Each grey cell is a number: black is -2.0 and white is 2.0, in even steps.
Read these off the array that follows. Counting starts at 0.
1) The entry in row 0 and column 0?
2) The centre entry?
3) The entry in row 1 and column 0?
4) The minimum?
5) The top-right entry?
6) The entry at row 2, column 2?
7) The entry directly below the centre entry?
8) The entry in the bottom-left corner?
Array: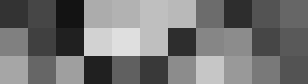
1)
-1.2
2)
1.0
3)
0.0
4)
-1.7
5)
-0.4
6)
0.5
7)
-1.1
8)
0.6

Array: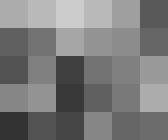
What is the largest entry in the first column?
0.7
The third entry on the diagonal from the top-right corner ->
-0.2
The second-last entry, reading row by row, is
-0.4
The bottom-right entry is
-0.3
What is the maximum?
1.2
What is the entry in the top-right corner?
-0.6
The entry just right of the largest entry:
0.9
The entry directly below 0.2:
0.0
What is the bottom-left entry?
-1.2

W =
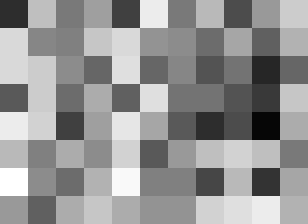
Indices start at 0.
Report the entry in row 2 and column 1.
1.2
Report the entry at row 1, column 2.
0.0
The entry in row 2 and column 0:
1.4
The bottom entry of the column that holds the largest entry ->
0.4
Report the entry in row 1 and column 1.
0.1
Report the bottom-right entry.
0.8
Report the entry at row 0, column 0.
-1.3
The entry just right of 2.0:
0.2
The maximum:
2.0
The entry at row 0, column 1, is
1.0
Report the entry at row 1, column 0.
1.4
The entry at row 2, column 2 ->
0.2
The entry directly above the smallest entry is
-1.1
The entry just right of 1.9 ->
0.0
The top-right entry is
1.2
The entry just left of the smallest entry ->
-0.8
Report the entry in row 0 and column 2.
-0.1
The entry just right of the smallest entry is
0.7
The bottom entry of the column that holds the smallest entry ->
1.7
